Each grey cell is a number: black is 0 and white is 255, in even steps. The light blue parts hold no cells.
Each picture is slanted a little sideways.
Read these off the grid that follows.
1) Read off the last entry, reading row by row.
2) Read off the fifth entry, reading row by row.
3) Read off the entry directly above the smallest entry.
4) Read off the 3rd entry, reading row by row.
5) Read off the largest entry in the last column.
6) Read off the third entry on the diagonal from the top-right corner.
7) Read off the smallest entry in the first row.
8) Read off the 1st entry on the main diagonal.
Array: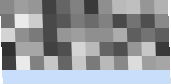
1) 166
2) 101
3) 212
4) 150
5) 178
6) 94
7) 57
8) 137

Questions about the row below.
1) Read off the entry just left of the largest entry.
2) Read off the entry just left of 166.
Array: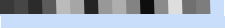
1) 139
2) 187

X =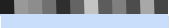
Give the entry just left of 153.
32
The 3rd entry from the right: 76
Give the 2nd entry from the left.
153
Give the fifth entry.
47

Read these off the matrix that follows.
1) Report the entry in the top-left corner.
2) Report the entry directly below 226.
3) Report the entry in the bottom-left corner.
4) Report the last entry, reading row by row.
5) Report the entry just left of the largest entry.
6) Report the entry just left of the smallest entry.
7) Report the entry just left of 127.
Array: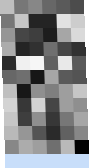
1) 191
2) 166
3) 135
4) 3
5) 240
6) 185
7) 143

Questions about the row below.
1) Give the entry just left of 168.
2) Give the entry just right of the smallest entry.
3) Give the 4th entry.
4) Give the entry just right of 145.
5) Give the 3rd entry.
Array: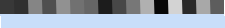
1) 41
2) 211
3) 79
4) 113
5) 133

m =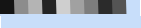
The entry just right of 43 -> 84
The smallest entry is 20
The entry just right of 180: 35

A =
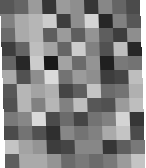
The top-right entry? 75
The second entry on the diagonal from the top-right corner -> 129
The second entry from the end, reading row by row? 155
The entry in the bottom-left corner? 94
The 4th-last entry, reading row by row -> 107
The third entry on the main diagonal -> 182
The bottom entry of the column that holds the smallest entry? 148
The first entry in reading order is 87
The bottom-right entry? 196
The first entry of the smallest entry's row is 101
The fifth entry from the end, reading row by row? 121
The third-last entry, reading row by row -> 121
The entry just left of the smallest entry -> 204
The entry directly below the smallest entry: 218

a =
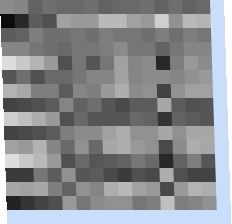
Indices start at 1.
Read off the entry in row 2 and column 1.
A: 12
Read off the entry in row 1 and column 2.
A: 133
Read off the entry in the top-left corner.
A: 139
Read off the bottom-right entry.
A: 145
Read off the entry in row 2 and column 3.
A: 92
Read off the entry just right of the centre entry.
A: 73
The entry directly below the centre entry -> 86
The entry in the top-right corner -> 105
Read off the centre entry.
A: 86
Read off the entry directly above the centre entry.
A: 153
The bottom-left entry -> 33
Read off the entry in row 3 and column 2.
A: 98
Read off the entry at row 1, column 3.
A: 98
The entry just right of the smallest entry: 40

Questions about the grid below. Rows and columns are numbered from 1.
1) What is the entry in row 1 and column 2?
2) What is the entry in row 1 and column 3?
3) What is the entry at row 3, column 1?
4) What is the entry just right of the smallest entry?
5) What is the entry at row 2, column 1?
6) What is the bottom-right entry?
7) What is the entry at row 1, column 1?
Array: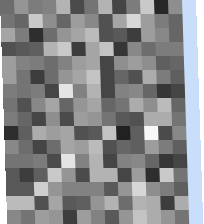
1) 149
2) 124
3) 165
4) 95
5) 116
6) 116
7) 109

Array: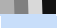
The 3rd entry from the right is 128
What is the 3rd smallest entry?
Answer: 176
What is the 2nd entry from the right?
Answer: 217

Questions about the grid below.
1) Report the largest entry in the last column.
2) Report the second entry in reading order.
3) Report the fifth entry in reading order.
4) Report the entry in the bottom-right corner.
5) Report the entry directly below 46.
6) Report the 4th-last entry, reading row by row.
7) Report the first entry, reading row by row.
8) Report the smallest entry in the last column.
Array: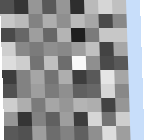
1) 206
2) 53
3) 150
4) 158
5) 186
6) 96
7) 81
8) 89

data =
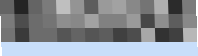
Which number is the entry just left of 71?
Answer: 154
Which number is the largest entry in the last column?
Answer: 183
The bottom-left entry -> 116
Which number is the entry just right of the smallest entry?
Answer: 100
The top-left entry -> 100
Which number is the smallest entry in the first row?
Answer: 36
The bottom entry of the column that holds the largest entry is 85
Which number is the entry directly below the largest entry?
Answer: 142
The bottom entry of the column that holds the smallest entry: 58
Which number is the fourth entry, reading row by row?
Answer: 123
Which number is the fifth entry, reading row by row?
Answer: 191

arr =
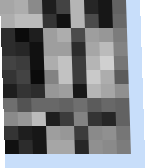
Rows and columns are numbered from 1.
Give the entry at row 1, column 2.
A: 173
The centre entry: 194
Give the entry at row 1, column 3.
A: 138
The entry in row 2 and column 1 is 173
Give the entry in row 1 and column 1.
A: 166
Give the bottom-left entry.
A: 17
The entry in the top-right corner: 98
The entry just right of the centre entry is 60
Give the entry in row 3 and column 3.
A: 30
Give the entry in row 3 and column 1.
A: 44
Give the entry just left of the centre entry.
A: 131
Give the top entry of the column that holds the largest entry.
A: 23
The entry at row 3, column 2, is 11
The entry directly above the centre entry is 194
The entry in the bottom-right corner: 124
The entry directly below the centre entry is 158
